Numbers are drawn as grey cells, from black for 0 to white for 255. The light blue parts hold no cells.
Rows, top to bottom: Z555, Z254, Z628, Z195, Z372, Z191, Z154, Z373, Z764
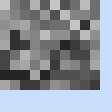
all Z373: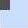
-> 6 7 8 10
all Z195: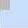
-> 5 9
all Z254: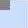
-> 2 8 9
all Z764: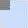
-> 2 7
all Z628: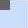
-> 5
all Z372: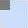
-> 10
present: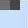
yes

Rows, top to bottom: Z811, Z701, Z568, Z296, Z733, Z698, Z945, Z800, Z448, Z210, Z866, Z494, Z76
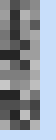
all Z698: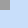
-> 3 4
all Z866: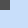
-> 1 2
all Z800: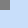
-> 1 2 3
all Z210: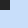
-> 1 2
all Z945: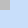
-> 4
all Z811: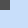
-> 2

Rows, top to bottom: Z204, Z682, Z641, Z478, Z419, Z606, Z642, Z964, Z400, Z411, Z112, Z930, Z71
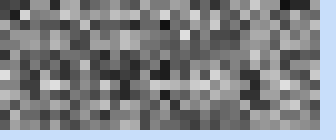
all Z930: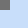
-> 8 24 29 30
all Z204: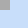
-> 8 15
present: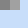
yes
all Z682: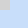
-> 3 17 20
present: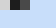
no
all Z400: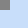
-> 1 2 12 15

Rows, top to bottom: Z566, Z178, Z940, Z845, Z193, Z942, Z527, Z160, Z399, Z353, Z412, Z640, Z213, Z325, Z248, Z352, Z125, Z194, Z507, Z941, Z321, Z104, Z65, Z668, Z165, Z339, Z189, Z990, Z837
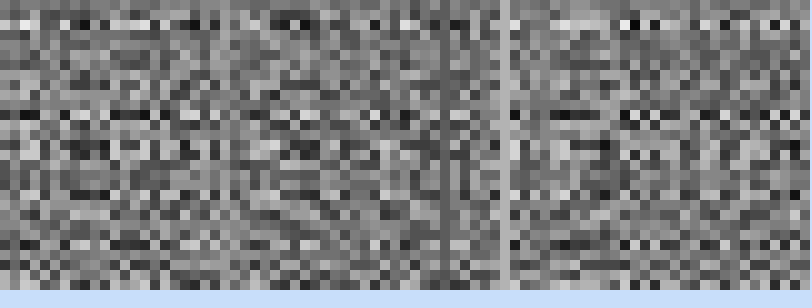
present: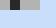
yes
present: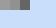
yes
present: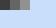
yes
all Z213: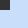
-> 9 20 29 31 38 41 66 73 78

